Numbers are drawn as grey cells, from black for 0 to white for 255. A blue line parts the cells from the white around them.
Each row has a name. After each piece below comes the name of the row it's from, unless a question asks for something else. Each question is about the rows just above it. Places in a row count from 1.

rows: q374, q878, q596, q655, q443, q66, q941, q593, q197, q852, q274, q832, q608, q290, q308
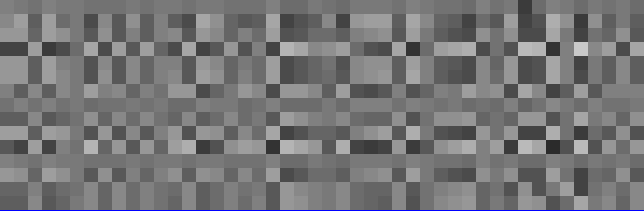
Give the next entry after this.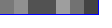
| 108 |
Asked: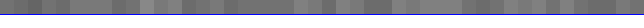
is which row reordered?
q593

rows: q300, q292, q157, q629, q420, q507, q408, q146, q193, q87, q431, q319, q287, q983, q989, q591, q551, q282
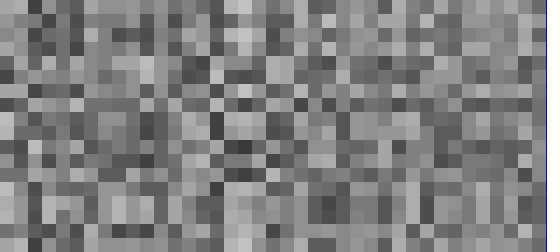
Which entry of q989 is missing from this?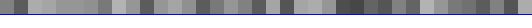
| 157 |
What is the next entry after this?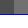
| 71 |
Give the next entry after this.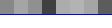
| 100 |
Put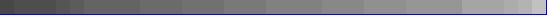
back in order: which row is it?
q157
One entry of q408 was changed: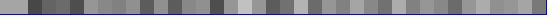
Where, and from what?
28, | 121 |
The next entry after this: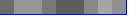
| 64 |

